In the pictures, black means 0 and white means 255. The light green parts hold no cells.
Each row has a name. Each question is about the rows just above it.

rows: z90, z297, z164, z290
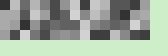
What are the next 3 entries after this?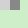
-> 190; 158; 86
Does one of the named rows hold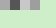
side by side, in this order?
yes

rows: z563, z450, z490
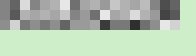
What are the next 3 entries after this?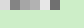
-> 166; 178; 154
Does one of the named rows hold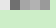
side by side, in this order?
yes
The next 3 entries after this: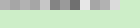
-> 178; 154; 68
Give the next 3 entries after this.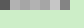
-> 154; 112; 231

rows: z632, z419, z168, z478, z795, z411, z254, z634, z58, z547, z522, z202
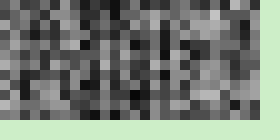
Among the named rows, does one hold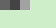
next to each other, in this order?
yes
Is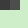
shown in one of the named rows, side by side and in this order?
yes
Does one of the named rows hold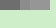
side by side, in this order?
no
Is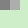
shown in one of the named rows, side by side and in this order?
no
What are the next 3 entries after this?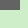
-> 129; 162; 119
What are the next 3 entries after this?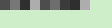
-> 110; 150; 47

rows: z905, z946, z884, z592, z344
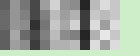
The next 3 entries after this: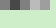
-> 177; 60; 199
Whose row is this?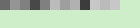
z946

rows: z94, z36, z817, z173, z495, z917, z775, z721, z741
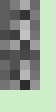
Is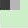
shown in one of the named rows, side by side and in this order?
yes
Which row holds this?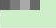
z94
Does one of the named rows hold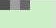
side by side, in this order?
yes
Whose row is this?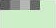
z817
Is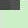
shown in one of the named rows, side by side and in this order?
yes
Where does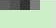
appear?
z36

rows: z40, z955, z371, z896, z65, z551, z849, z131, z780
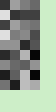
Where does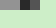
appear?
z65
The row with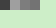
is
z371
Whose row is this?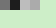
z780
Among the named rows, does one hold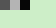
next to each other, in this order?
yes
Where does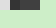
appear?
z955

